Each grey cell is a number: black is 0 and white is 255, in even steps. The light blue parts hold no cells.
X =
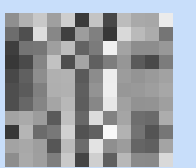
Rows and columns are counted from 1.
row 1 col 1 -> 143
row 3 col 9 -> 163
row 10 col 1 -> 163
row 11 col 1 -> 141
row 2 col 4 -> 135
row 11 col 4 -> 126
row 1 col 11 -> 167
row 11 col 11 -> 137
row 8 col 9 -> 165
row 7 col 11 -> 147
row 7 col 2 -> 103
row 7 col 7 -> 135
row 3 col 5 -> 189
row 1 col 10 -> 169
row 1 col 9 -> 188
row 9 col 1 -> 55
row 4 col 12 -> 124
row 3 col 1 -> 62
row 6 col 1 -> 78
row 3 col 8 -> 240
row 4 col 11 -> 73
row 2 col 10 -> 186
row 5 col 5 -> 178
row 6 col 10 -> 153
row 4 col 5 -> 78
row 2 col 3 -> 221
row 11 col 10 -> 138
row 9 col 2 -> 181
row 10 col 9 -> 156
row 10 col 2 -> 168
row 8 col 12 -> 173

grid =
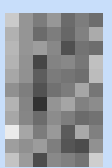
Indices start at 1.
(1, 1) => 202
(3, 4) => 136
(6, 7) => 118
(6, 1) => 144
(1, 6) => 125
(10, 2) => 144
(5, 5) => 117
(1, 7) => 109
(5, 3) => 93
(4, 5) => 136
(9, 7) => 128
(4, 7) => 192
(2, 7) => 171
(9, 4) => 153
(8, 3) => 108
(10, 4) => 126
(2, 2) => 149
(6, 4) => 113
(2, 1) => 177
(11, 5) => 128
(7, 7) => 140
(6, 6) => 166
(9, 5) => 91

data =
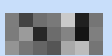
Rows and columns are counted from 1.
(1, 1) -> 125
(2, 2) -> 155
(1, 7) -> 117
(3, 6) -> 188
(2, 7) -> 127
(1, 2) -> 67
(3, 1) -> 148

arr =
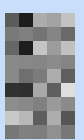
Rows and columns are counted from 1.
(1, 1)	91
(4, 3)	133
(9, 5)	119
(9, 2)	128
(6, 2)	47
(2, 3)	116
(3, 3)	197
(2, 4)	133
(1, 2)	29
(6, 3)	169
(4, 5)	132
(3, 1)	102

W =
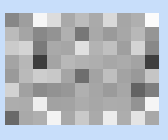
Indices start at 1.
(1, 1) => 135
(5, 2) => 186
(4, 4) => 164
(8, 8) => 236
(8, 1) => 105
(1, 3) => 246
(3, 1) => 203
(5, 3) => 205
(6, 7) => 166
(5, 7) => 163
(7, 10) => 147
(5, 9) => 163
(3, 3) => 122
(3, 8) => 192
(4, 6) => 177
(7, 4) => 162
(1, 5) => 169
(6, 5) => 151
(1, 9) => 166
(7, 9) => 171
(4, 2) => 183
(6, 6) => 176
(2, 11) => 149
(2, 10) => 184
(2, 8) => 154

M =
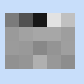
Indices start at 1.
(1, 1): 123
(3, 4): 148
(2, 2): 162
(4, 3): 176
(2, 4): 167
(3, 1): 155
